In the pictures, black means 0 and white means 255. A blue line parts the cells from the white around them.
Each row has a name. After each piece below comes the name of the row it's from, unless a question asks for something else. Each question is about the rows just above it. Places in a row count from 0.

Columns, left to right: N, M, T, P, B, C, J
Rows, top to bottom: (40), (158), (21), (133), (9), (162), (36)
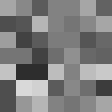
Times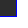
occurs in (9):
2
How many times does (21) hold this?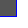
1
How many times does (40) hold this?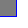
0

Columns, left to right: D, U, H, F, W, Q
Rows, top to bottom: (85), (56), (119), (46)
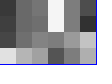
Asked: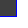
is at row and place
(56), 0
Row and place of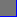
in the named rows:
(85), 2

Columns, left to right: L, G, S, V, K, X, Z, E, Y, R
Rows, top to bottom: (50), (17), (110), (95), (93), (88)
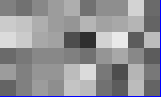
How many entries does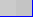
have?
2
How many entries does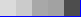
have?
5
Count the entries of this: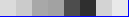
8

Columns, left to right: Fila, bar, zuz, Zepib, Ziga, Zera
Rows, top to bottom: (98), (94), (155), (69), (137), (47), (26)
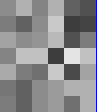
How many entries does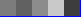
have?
5
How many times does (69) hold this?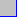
3
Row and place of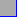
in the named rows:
(137), 0
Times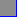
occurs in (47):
1

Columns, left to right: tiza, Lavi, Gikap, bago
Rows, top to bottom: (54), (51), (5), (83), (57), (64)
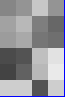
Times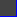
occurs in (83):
0
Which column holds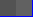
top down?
Lavi
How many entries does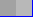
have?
2
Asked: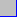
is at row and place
(83), 2
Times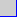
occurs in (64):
3
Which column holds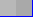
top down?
Lavi

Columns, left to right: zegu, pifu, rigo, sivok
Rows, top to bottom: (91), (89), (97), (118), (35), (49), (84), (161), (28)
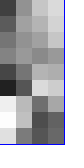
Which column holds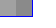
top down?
rigo
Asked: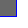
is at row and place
(28), 3
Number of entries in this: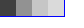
4
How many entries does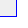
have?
1
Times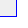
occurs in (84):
1
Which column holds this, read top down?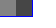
zegu
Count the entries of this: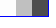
3

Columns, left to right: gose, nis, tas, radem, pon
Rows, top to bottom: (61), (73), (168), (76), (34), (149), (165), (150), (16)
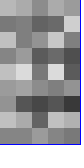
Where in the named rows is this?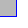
(61), 0
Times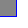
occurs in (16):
3
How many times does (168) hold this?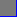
0
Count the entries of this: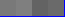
4

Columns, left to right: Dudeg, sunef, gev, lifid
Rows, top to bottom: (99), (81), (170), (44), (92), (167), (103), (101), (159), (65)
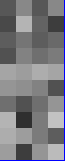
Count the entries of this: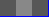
3
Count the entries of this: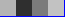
4
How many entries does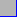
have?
1
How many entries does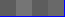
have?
4
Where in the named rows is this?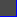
(81), 0
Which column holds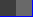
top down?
lifid

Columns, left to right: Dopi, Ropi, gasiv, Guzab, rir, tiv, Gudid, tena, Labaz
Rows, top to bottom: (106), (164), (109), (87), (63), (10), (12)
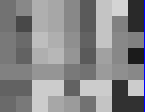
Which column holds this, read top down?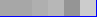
Guzab
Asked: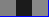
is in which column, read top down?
Labaz
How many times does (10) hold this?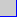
5
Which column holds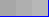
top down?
Guzab
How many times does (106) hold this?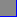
2
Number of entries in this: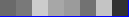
8
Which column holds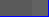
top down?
tiv

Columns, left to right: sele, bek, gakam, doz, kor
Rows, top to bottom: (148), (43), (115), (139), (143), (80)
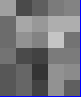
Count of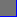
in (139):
1
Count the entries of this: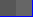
2
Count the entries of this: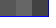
3

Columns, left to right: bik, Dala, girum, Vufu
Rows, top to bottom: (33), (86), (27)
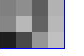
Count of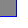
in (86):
1
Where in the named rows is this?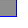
(33), 1
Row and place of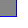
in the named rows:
(86), 0
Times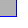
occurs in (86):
0
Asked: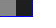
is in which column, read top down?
bik

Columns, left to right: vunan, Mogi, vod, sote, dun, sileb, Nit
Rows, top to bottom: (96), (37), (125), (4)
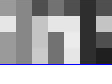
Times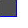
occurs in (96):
3
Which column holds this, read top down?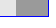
vunan
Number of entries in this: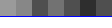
7
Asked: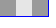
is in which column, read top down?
vunan
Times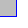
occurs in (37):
0

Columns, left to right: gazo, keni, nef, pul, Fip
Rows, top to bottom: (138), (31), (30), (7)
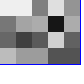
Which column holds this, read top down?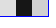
pul
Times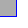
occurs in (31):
2
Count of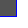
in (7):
2
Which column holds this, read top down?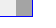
keni
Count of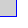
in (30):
1

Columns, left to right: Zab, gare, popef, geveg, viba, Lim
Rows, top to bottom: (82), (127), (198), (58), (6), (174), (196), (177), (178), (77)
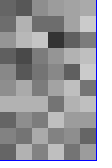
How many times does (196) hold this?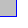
1
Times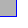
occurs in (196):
4
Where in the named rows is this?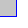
(198), 2
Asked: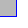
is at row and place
(198), 1

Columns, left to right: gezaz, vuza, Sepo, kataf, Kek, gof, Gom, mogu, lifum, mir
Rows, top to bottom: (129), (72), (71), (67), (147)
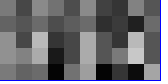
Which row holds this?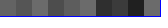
(72)
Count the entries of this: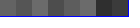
8
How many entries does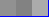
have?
3
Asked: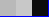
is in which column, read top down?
lifum
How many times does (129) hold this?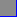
2
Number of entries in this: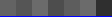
7

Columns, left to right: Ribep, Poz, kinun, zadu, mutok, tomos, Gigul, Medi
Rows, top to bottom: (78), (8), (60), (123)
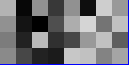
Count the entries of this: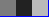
3
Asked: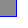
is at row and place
(123), 0
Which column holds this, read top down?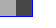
mutok
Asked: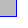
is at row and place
(60), 2

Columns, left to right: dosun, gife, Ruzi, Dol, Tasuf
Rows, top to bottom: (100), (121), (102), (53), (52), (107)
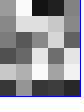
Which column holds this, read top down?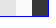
Ruzi
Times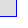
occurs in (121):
2

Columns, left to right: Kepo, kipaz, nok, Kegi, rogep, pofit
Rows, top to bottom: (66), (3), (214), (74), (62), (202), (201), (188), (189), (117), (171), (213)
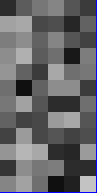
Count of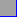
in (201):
1
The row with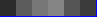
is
(66)
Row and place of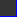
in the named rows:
(171), 0
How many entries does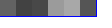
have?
6

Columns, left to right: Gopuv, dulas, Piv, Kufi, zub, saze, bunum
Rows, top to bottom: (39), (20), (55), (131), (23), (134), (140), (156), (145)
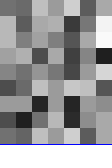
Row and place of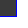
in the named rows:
(20), 4
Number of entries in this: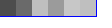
6
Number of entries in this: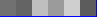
6
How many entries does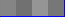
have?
4
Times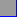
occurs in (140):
4
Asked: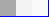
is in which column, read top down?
bunum
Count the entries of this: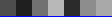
7

